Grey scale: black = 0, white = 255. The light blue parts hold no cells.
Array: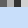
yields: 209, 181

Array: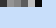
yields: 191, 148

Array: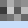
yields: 201, 187

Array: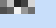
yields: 242, 213

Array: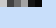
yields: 202, 164

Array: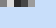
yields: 220, 156

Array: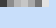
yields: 226, 198

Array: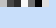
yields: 248, 222

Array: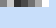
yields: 254, 203

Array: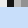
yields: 235, 188
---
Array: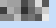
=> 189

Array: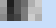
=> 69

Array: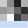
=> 59

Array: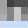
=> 200

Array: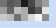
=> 114

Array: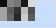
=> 39
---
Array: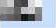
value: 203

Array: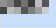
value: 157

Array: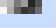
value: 66

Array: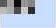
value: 201

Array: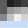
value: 166

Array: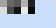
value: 233

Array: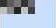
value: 193

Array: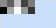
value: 153

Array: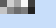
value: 124

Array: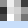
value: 210
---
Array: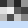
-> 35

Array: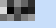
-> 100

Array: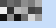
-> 125

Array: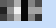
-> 131

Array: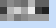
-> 96

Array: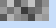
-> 104
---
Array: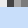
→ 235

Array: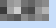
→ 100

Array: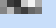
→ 146

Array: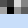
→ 80

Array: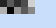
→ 35

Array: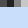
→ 78
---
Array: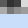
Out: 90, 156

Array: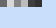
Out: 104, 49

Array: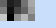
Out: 99, 127

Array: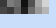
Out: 58, 181

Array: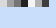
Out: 217, 62

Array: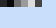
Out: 39, 69

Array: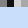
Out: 130, 168
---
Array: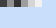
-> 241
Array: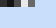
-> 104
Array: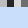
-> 110
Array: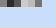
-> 116
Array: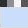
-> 88
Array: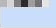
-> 229
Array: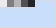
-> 36
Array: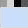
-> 87
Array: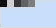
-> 125
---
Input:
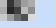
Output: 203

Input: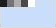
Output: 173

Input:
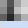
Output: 203

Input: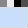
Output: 135

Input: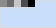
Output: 139

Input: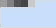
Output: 156

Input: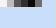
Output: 187
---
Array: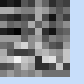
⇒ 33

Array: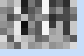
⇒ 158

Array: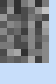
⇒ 121

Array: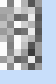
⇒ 128

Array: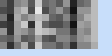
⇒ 62
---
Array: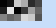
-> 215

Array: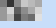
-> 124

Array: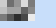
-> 45

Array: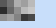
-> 131

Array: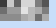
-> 185

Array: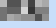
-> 143

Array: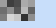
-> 200

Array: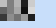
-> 114
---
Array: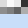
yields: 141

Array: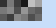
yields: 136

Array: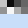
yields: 146

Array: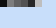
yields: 97

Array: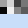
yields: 8

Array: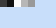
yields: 18

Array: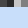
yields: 70
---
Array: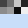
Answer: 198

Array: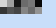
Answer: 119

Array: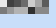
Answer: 165

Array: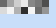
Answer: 119

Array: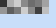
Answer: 123

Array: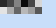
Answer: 71

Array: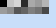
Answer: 155

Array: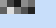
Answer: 140

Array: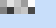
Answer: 157

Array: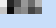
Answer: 109
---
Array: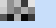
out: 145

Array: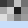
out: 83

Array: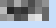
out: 103

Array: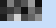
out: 128

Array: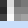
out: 218

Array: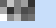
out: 198

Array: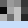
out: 154
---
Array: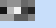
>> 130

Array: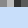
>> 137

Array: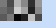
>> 121

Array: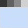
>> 53

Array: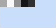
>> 168

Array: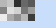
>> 183

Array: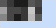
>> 87

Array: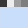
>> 55
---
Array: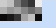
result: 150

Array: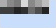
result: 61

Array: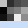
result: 111

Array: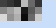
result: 159

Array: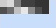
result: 109

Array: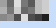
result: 120

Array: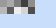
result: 93
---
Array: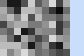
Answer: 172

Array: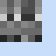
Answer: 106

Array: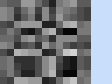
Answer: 107

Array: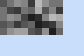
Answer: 116

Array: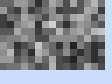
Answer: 140
